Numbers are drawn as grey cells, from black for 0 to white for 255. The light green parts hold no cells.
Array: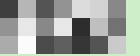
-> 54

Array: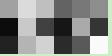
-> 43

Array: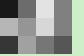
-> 161

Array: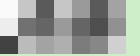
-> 123

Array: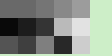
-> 127

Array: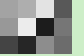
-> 38
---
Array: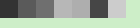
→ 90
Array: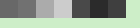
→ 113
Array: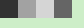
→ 162
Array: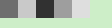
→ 201
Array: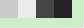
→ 235
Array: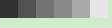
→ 81
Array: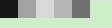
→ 162
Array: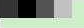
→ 0
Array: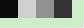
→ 208
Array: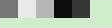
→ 233
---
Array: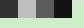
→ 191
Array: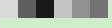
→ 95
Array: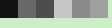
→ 105
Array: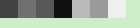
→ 112
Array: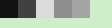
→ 65
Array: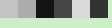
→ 172
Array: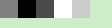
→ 3
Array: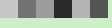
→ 114
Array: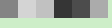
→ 212
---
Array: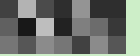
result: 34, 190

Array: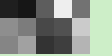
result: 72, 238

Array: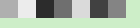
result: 111, 236

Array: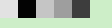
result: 197, 226

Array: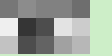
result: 77, 239

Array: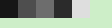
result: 109, 222

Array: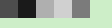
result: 175, 208
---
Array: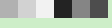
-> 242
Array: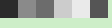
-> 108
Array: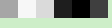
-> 218
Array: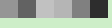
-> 193
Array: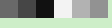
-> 17
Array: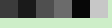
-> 79
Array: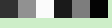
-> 251
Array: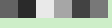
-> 233
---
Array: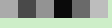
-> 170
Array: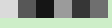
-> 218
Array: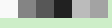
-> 249
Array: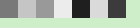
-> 121
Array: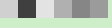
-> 208
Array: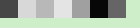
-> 70
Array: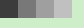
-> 60
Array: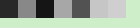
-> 40
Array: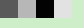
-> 89
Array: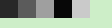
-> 40
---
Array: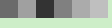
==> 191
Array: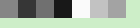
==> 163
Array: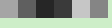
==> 133
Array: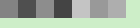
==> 174
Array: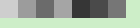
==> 118
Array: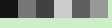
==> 152
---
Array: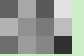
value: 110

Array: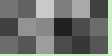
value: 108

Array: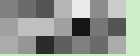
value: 171

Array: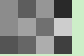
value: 84

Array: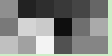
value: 192

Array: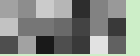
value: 78

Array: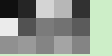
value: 144
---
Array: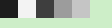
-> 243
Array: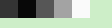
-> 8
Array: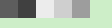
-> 64
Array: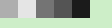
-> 229
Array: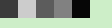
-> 204
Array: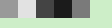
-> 226
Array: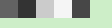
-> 51
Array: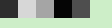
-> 215
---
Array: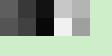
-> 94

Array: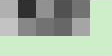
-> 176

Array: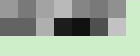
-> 153

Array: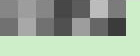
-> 134

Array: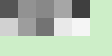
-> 85

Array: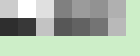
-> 204
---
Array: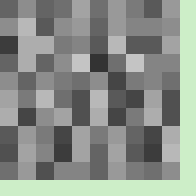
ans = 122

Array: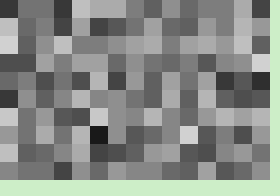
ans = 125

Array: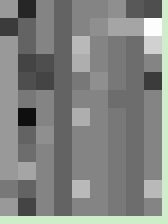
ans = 143

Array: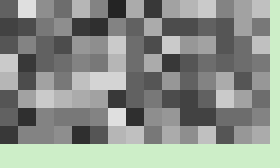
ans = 131

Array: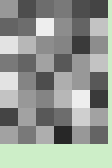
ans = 121

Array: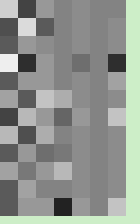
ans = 140
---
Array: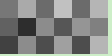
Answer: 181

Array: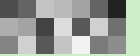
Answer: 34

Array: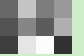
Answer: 153

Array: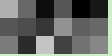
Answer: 23

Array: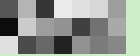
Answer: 157

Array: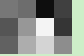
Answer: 64

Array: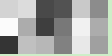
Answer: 140
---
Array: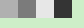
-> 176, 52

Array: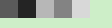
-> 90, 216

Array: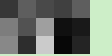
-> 55, 36

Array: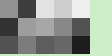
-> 146, 29

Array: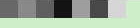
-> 104, 213

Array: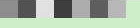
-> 141, 183

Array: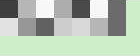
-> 62, 107
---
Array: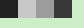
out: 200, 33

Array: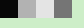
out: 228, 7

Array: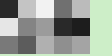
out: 242, 29

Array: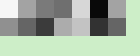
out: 246, 9

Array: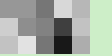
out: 226, 24

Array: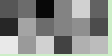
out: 233, 8

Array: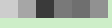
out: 205, 58
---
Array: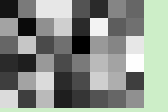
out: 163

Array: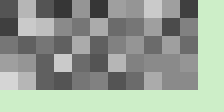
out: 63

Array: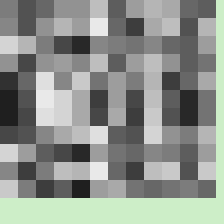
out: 134

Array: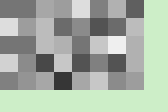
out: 221

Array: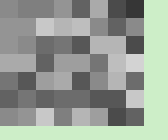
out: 148

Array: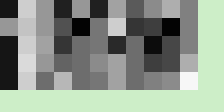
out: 151
